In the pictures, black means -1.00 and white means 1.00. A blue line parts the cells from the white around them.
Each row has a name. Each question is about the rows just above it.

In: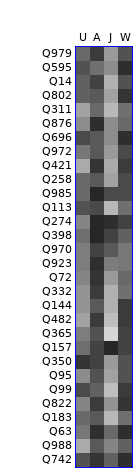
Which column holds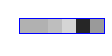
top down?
J
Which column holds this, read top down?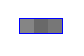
U
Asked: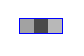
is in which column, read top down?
J
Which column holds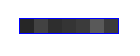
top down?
A
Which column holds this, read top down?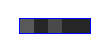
A
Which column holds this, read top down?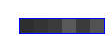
A
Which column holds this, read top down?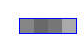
U

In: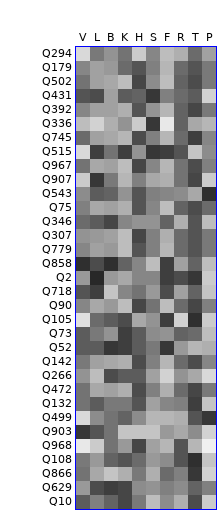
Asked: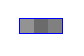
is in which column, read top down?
R
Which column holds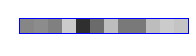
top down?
P
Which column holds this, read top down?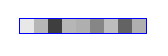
F
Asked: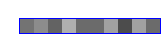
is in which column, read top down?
R
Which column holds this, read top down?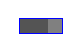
R
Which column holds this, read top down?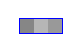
F

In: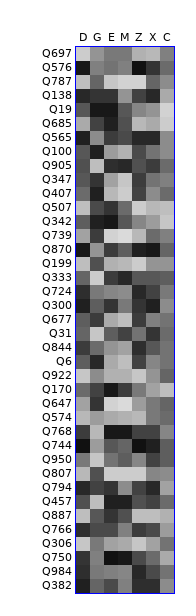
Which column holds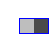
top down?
X
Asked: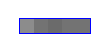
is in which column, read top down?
C
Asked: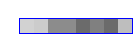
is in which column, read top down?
C

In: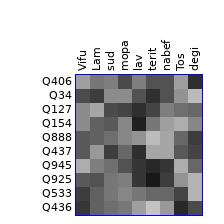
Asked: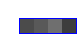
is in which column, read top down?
sud
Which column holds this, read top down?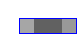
Lam
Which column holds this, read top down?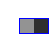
lav
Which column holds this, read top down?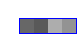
Tos

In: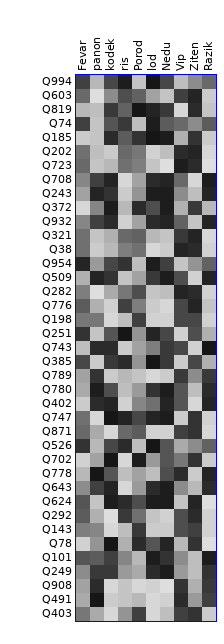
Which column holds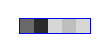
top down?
ris
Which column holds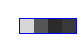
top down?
kodek
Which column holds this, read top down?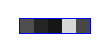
kodek
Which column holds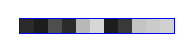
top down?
lod
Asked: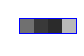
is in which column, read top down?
Porod

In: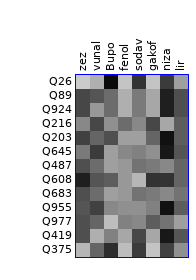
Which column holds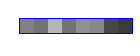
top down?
sodav
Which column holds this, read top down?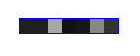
niza
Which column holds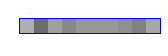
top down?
fenol

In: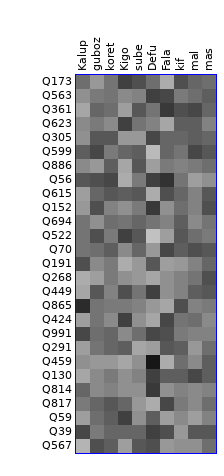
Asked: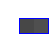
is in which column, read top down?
Fala
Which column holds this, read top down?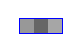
Kigo
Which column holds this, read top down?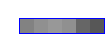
sube
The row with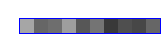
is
Q361
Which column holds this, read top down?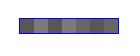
sube
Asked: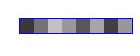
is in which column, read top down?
Defu
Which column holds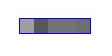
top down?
guboz

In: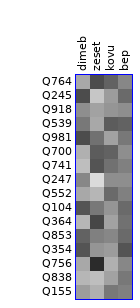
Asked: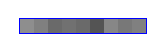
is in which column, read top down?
bep
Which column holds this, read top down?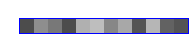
dimeb
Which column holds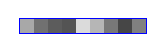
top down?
zeset

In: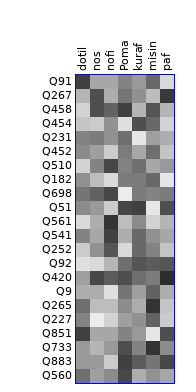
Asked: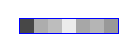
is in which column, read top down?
nos
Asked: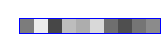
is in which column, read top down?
Poma
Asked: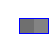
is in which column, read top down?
dotil
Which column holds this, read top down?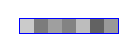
nos
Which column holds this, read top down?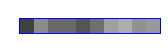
kuraf
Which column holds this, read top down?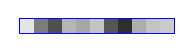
paf
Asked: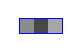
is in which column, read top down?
paf

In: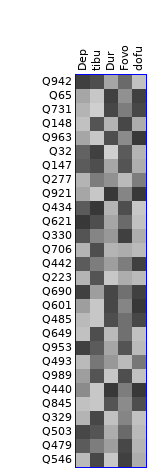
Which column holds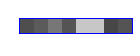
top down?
tibu
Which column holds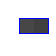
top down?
Fovo

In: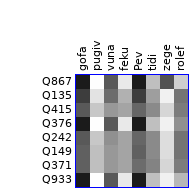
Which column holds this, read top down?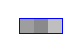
tidi
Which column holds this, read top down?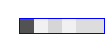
zege
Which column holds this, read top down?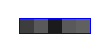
gofa
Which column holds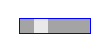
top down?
feku
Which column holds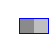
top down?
tidi
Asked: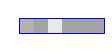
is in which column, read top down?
feku
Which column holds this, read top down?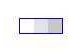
pugiv

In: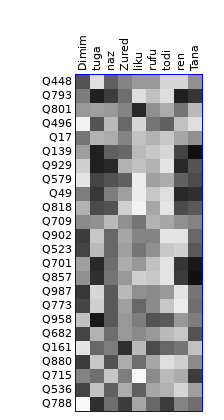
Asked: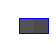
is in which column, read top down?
Tana
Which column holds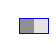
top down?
ren
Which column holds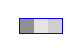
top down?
ren

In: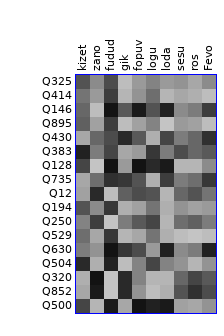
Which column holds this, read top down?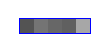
kizet
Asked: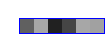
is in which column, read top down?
kizet
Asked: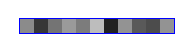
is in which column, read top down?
Fevo
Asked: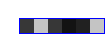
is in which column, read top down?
fudud
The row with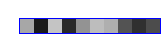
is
Q852

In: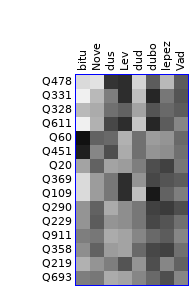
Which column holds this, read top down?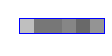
dud
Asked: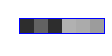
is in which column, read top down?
Lev

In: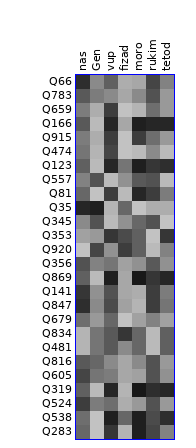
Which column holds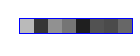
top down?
vup
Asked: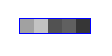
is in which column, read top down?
nas
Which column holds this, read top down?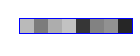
tetod
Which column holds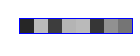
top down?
vup
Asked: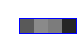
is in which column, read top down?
vup

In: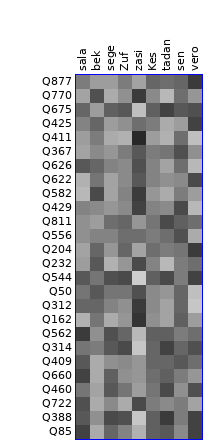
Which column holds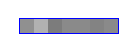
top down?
Zuf
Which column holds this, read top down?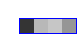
zasi
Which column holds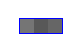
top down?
bek

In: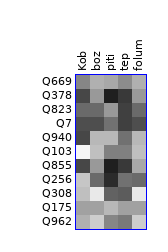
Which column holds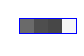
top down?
Kob
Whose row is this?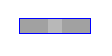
Q175
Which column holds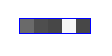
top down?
Kob

